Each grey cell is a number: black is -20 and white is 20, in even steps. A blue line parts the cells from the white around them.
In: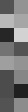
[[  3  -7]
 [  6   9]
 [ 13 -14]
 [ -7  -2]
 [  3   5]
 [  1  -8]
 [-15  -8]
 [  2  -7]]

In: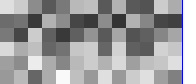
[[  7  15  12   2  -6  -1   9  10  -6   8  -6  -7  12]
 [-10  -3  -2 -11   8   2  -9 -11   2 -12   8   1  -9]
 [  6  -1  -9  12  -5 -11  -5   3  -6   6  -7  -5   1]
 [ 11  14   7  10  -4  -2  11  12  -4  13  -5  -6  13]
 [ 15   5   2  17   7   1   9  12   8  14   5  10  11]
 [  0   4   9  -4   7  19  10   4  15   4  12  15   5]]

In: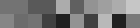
[[ 11  -2  -2  -6  -6   7  -5   3   5   7]
 [ -1   1  -3  -2 -10 -15   3 -10   9 -15]]

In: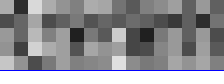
[[ -5   7 -13  14   7   3   0   7   6  -2  -6   0   2   5  -5   4]
 [ -2  -8  -4   6  -8  -5  -1  -7  -4  -6  -3  -5  -8 -11  -5 -13]
 [ -8   4  -4   9   0   5 -15  -1  -6  12  -9 -15  -1   4  -5   4]
 [ -6   3 -10  13   7   5  -7   6   3   5  -9  -8   1   4  -8   5]
 [  0  11   3  -8  -1   5   0   1   2  15   2  -1   0   6   3   6]]

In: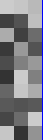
[[  9  12  11]
 [ 10 -10  -7]
 [ -3   7 -10]
 [ -7 -11   4]
 [  4  -8   0]
 [  0 -12  12]
 [  7  -4  11]
 [ -6  -6  -7]
 [ 12  -9  -3]
 [  3  11 -12]]

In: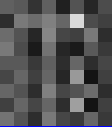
[[ -8  -5  -6 -12  -5 -15  -7 -14]
 [-10 -13  -1  -3   0  -4  14  -8]
 [-13  -3  -7 -14   1  -9 -10  -1]
 [-11  -1  -8 -16  -2 -14 -16  -6]
 [ -9  -6  -6 -11  -5 -13  -4 -13]
 [-10  -9  -4 -10  -4 -14   4 -17]
 [-13  -4  -7 -13   0  -9  -7  -3]
 [-10 -10  -4  -9  -4 -13   5 -17]
 [-11  -2  -7 -13  -1  -9 -11  -4]]

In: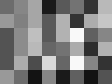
[[  9  -3   1   6 -16  -6  -2 -12]
 [ 11   4   0   6  -6   8 -12   7]
 [  1  -7   2  10  -6   8  19  -5]
 [  8  -7   2   9  -4  -2   7 -13]
 [-12  -7   7  -8  14  -4  19   1]
 [ -7   4  -3 -17   1 -16  -5 -17]]
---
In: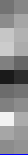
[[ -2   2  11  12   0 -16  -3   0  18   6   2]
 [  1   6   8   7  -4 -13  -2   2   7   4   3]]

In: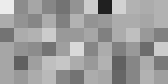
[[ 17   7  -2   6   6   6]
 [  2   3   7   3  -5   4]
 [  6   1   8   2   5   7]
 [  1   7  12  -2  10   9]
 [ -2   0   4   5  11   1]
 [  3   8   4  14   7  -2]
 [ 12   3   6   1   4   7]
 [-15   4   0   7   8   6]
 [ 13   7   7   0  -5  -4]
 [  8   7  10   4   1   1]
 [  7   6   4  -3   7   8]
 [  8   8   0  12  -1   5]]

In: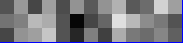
[[ -7  -2  -9]
 [  4   0   3]
 [ -9   9   5]
 [  5   7  11]
 [ -8  -7  -7]
 [  3 -19 -14]
 [ -6  -9   0]
 [  3  -4 -10]
 [  8  15   7]
 [ -6   9  -1]
 [ -3   2  -3]
 [ 13  -1   1]
 [  5  -7  -5]]

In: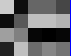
[[ 12 -18   5 -15]
 [-18  -6   0  10]
 [ -4  10 -19  -3]
 [ -4  10 -20   1]
 [ -9   8 -19  -2]]

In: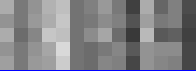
[[  7   3   7   3   5]
 [ -1  -1  -3  -1  -1]
 [  3   4   1   3   4]
 [  8   7  11   6   5]
 [ 10  11  10  14  12]
 [ -2  -2  -2  -2  -2]
 [  0  -1   2  -3  -3]
 [  4   2   6  -1   1]
 [ -1   0  -3   1   0]
 [-10  -7 -11  -6  -9]
 [  7   5   9   3   3]
 [ -4  -1  -6   2   1]
 [  0   0  -5   2   0]
 [ -8  -9 -10  -9  -9]]

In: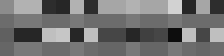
[[  2  -3  -5  -4]
 [  8  -1 -14  -1]
 [  8  -1 -14  -1]
 [-13  -3  10  -3]
 [-14  -3  11  -3]
 [  8  -1 -14  -1]
 [-13  -3  10  -3]
 [  6  -3  -9  -4]
 [  6  -3  -9  -4]
 [  8  -1 -14  -1]
 [  6  -3 -10  -4]
 [  6  -3  -9  -4]
 [ 13  -1 -18  -1]
 [-14  -3  10  -3]
 [  6  -3  -9  -4]
 [-13  -3  10  -3]]

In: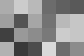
[[  7   5 -10   8]
 [ 12  -7   4 -11]
 [  9   6   2  -8]
 [ -3  -2  -1  14]
 [ -5   9  12  -3]
 [ -6  11  11   2]]
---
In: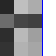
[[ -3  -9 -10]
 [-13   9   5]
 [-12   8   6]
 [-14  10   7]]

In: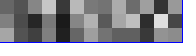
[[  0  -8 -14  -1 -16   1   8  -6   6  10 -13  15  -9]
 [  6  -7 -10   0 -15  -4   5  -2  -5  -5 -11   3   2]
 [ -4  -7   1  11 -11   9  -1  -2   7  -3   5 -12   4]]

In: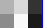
[[  2  19 -16]
 [  8  14 -12]]

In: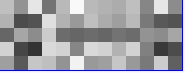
[[ 13  -9 -12  14  13   1  14  13   8  13   0 -11  -8]
 [  8  -8  -7  15   8   4  10   7   5   9  -1  -6  -7]
 [ -4   6   2  12  -3  -4  -3  -4  -2  -3   3   2   6]
 [  5  -6  11  10   3  18   4   5  11   4  -1  12  -5]
 [ 10   3  16  -2   9  19   9   8   7  10   1  16   2]]

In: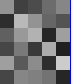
[[ -9  -1 -11   7 -15]
 [  3 -10  -8  -3   1]
 [ -9   1   0  -2 -14]
 [  5  -6   2 -13  12]
 [-13   9   3  -4  -7]
 [ -5   4   8 -14   5]]

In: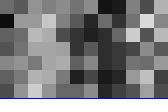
[[  1   3  -1   6   7  -5   1 -13 -11  -2  -3   4]
 [ -3  -6   3   0   2  -2   2 -17 -16   0  -8   8]
 [-18   4   4  11   0  -6 -14  -3 -12  -2  14   1]
 [ -7  -2   6   6   5 -12  -6 -13 -11  -9   2  -6]
 [ -5  -1   8   7  -1 -15  -9 -16 -14   4  10 -10]
 [ -5  -3   9   7  -8 -12 -15 -13  -4  12  -7   9]
 [ -8   3  12   3  -4  -4   2 -14 -10  -7   5  -8]]

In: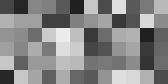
[[  3   2  -3  12  17  10 -11  -3   7   8 -15  -5]
 [ -9 -14   1   0  -6 -15  11  -8  15  -6  -1   9]
 [ 11  -5   4   4  10   9  -2  -1  -2   2 -12  -3]
 [  8   5   5 -10 -10   0   3   6 -11  -7  14   2]
 [-14  11   6  -5   7  -4  -6   3  15  14   8  -8]
 [  5   1   7  -1  15  12  -9  -7   3   6 -11  -4]]

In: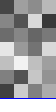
[[ -3   1  -4  -1]
 [ 16   4  -2  14]
 [-10  12   0   7]
 [ -9   5   2   9]
 [ 10  18  10   5]
 [  0  -7  11   3]
 [  1  -7  14 -11]]

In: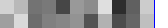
[[  5  14  -3   0   1   3  -7   8  -8  -4  10]
 [ 13   9  -2  -1  -9   4   2  15 -13  -5  12]]
